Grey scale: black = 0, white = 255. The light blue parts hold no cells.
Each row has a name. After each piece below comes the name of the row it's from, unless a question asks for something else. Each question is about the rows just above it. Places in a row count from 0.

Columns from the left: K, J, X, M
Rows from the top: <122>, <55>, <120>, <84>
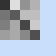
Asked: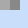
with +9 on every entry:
[178 145]
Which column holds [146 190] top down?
X
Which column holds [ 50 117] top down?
K
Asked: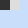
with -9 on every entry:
[ 41 213]
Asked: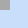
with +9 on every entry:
[178]
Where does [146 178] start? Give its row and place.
<122>, 2
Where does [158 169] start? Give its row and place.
<84>, 0

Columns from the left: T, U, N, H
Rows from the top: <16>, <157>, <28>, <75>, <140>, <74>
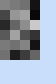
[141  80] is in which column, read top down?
N
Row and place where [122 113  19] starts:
<16>, 1
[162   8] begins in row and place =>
<157>, 2
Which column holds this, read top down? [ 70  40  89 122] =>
T
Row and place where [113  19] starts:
<16>, 2
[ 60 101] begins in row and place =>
<74>, 2

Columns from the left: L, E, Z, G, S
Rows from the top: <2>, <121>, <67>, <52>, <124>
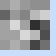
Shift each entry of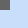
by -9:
[91]
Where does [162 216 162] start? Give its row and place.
<67>, 0
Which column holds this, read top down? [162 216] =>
Z
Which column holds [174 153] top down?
E
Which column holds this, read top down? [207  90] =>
S

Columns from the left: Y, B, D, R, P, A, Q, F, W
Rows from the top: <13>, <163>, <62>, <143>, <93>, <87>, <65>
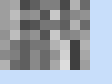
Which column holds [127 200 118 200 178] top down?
A
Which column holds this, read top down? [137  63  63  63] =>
F
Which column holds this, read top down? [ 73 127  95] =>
D
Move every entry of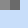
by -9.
[128  97]

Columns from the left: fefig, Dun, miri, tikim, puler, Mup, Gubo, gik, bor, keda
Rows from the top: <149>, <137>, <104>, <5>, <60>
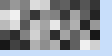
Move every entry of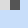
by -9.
[211  76]
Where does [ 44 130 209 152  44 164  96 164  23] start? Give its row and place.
<5>, 1
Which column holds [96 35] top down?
bor
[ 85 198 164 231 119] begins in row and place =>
<104>, 2

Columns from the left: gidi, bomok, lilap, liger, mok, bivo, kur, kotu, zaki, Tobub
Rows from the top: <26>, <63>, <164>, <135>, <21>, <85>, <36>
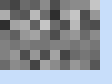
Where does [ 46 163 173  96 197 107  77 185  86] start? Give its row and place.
<164>, 0
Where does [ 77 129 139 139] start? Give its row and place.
<26>, 5
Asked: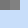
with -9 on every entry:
[109 120]
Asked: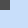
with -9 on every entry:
[68]
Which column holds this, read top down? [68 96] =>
bomok
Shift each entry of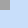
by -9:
[154]
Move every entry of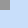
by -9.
[142]

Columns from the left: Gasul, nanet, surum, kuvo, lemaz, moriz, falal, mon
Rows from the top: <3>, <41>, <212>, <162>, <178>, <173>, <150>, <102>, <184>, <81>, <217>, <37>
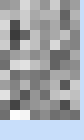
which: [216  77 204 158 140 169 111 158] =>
<212>
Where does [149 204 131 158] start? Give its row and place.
<3>, 4

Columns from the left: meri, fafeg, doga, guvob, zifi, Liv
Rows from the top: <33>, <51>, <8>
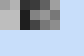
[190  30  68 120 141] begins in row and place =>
<8>, 1
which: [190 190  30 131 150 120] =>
<51>

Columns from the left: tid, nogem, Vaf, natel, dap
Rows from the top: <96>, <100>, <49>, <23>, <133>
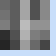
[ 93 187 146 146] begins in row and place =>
<49>, 1
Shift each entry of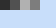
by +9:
[ 55  90 186 134]
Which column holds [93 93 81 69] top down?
nogem
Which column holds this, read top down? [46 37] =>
tid
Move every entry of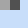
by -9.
[156  72]

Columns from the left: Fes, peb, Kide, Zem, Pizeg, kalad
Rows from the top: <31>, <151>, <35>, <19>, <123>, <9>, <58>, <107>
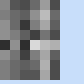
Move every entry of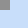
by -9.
[135]
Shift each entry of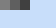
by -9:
[117  86  55]
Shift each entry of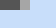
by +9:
[ 94  94 175]
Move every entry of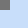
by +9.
[125]
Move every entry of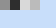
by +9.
[153  55 226 196]

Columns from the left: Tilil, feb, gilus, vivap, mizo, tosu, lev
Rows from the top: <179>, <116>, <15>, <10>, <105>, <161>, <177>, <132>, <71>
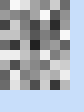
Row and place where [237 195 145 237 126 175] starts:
<161>, 1
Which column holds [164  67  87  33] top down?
vivap
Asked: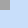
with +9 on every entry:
[173]
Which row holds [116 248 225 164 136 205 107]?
<179>
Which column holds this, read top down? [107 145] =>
lev

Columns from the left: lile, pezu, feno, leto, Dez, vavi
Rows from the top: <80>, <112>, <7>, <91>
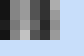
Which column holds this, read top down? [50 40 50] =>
Dez
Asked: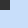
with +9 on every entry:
[59]
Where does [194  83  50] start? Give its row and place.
<91>, 2

